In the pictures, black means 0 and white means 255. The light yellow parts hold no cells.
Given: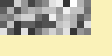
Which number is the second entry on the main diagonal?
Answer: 178
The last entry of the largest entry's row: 124
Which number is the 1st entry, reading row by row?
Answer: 69
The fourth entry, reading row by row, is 150
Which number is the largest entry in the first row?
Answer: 255
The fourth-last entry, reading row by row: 225
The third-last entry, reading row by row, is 53
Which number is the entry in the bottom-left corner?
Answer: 225
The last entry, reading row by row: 124
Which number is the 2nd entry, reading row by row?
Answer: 69
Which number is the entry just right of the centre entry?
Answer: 239
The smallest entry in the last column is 111
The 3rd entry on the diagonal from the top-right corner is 178

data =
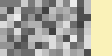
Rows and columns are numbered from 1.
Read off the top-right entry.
191
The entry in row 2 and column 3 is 204
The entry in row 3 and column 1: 108
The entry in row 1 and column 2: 122
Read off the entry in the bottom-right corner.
78
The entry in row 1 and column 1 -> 122
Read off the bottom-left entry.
204
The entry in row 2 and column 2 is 78
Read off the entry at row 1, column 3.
122
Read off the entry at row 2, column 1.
176

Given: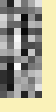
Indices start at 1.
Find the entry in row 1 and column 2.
33
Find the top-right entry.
224
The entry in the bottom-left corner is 87
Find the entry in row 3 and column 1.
212
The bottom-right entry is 62
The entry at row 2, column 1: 103
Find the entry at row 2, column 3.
103
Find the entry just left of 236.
118
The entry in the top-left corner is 132
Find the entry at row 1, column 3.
212
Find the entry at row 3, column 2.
132
